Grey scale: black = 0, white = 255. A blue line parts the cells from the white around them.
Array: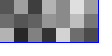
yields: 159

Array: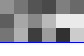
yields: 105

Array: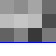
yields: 109

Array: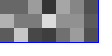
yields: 80

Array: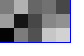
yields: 71

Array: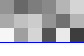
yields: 213

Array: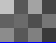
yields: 69
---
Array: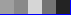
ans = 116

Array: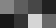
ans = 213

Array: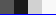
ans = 209

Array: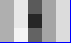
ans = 165

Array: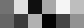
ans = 69

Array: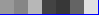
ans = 100
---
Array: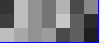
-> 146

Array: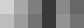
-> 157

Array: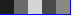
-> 29

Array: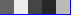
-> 100

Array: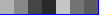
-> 69

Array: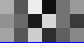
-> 87

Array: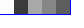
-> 253

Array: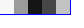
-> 247

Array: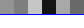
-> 126
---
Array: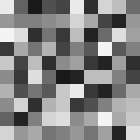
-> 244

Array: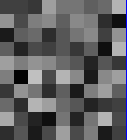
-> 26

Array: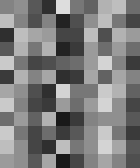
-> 47

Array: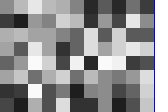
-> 175

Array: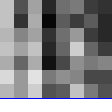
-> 182

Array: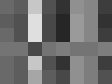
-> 105

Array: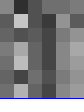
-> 100

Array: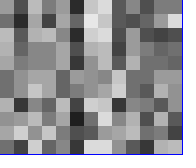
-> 187

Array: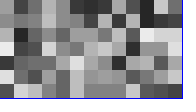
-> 180
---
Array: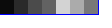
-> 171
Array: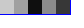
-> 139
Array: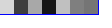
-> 127
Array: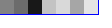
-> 166
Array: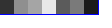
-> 122
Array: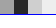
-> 207
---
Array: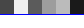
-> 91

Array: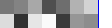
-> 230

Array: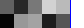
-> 163

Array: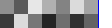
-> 119

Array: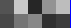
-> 136

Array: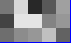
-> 151

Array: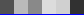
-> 137
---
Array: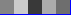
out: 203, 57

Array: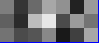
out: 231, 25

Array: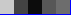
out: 202, 12

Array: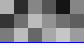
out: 198, 20

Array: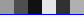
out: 230, 17

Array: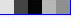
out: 226, 5

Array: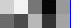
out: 242, 7

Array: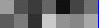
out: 201, 16

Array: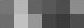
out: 193, 59

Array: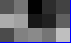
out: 191, 1
